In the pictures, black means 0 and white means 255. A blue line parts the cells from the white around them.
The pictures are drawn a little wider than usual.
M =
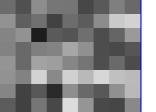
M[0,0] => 108
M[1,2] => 112
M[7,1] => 65
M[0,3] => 118
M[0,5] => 71
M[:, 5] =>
[71, 92, 111, 144, 117, 185, 105, 149]
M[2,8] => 154
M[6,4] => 142
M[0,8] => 105
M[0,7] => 127
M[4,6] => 78
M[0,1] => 80
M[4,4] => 134
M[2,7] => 101
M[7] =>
[92, 65, 118, 72, 220, 149, 73, 70, 137]
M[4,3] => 158
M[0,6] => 89
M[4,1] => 105
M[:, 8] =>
[105, 210, 154, 86, 76, 186, 185, 137]
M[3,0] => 130
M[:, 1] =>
[80, 95, 146, 105, 105, 130, 66, 65]
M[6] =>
[133, 66, 88, 42, 142, 105, 88, 144, 185]

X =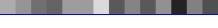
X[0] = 172
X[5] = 156
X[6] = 218
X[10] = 145
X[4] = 157

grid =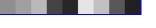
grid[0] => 143
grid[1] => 160
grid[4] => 39
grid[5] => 229

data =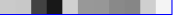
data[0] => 202
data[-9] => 66
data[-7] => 208
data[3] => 24

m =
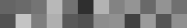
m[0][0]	101
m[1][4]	89
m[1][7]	145
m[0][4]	114
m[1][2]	126
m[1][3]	175
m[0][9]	105

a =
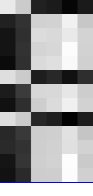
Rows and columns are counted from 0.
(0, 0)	233
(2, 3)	217
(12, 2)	205
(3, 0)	20
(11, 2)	207
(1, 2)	209
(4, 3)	223
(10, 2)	206
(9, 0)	40
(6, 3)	216
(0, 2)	33
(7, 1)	46
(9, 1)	57
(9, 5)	197
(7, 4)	240
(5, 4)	17
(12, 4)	252
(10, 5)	210
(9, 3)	207
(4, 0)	11
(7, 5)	210
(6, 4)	230

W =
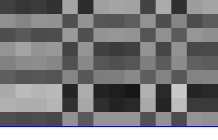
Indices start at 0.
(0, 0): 64
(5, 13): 132
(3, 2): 147
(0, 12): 157
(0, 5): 44
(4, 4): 81
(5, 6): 125
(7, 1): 173
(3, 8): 64
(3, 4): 68
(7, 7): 35
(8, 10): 145
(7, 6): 46
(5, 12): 131
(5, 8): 137
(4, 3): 134
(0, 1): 54
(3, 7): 59
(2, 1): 89
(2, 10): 144
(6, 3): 185
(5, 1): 84
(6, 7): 30
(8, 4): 145
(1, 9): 146
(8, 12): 148
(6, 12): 36
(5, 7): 126
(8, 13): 144
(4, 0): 129
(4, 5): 136
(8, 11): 75
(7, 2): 173
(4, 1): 140
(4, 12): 96
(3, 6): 65
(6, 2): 180

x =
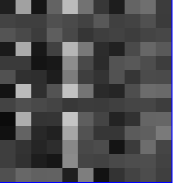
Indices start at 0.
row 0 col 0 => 31
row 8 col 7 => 35
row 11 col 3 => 22
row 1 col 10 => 59
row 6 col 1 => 187
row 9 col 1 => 99
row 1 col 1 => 63
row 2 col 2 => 60
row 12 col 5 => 126
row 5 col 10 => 74
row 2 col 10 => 71
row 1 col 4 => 74
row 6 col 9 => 108
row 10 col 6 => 76
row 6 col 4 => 194
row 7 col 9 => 70
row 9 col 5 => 82
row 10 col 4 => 136
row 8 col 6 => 68
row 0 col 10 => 60
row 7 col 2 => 73
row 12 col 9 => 76
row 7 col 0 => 67
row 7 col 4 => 56
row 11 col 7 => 73
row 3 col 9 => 103
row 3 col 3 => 65
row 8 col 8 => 50
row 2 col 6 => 62
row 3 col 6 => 44
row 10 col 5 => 72
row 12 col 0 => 80
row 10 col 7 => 20
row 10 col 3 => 45

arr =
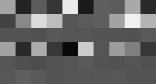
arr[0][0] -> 164
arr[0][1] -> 35
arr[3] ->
[162, 41, 172, 55, 9, 205, 85, 156, 127, 55]
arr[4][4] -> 85
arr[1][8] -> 241
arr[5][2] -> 89
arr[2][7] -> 83
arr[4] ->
[85, 80, 77, 83, 85, 89, 83, 81, 85, 81]
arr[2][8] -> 82
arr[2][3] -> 87
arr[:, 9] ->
[41, 180, 89, 55, 81, 83]
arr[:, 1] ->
[35, 136, 83, 41, 80, 94]
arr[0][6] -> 95
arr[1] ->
[67, 136, 219, 189, 86, 91, 94, 163, 241, 180]
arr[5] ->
[87, 94, 89, 84, 85, 85, 86, 87, 83, 83]

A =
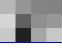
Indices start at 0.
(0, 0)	183
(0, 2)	132
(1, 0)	213

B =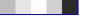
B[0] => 189
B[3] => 208
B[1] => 229
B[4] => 42
